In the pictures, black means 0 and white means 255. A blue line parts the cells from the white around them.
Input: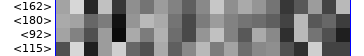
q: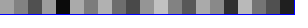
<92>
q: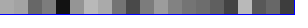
<180>
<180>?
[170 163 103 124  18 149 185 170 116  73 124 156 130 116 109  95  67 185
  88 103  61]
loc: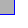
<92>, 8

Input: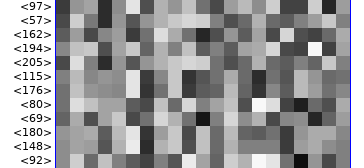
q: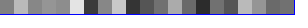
<115>
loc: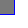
<57>, 3
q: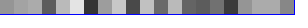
<180>

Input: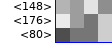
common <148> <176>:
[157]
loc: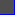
<80>, 1
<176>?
[235 157 118 206]
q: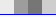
<176>
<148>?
[180 157 227 142]

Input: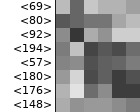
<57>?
[132 140  81  96 102 124]
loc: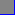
<57>, 1

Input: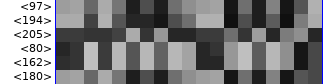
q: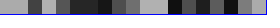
<194>
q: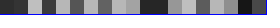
<162>
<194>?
[171 171  66 177  85  38  38  22  78 111 177 177  16  78  30  92  16 124
 171]
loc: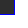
<162>, 1

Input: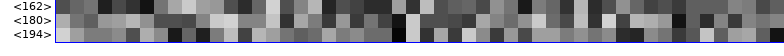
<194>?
[210 159 124 124 139  79 174 139  25 102  31 124 189  66 182 159 116  95
 108 167 124 139 108 108   5 202  50 167  58 202 139  58 152  73 159 159
 124 145 116 139  44  37 139 116  58  87 196  95 159 167  95  19]
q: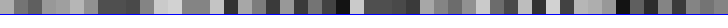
<180>
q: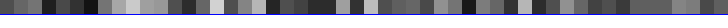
<162>
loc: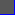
<194>, 46

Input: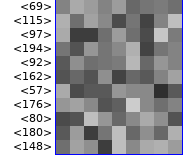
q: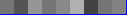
<194>
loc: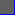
<176>, 5
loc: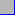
<92>, 6
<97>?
[170  61  61 111 156 111  75 198 123]
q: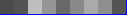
<80>
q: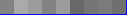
<69>
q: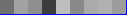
<148>

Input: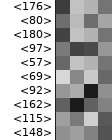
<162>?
[ 97  27  97 130]
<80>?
[110 186 110 166]

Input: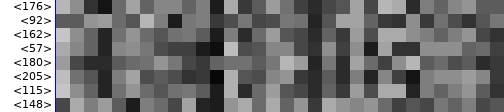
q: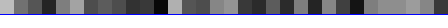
<205>
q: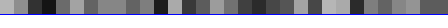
<176>
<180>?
[156  71  43  43  92 107 113 148 119  71  57  99 113 113  92 119 182 156
  36 119  43 163 107  64 142 182  92 107  77  92  43  57]
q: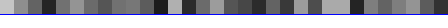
<115>

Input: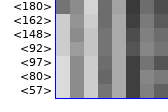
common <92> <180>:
[116]
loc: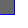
<80>, 4
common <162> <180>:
[109]
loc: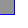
<162>, 2
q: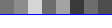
<180>
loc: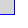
<180>, 3
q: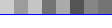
<92>

